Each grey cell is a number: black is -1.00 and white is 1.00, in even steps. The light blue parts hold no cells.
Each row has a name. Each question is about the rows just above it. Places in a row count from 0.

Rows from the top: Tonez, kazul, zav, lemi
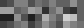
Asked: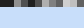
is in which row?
zav
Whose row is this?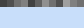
lemi

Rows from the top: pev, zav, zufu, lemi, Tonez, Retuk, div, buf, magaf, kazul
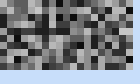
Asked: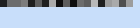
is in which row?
zufu
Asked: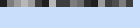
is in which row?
lemi
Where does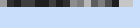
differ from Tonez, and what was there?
9, [-0.76]

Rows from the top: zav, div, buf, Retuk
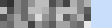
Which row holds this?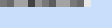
Retuk
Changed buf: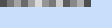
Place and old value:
4, [0.17]
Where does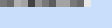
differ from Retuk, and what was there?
2, [0.28]
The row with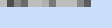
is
div
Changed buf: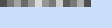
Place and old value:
10, [0.07]

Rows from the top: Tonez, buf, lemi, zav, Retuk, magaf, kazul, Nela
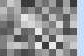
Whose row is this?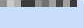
Tonez
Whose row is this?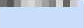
zav
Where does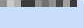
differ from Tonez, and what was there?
7, [0.25]
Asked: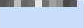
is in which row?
Retuk

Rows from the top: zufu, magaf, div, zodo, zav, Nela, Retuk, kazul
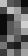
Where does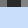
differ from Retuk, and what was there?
2, [-0.79]
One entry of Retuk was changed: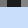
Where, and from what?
1, [-0.67]

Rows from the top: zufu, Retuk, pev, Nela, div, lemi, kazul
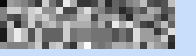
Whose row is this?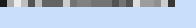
lemi
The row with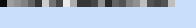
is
zufu
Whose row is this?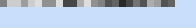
Retuk
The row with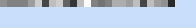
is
kazul
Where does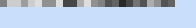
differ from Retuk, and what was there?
22, [0.23]

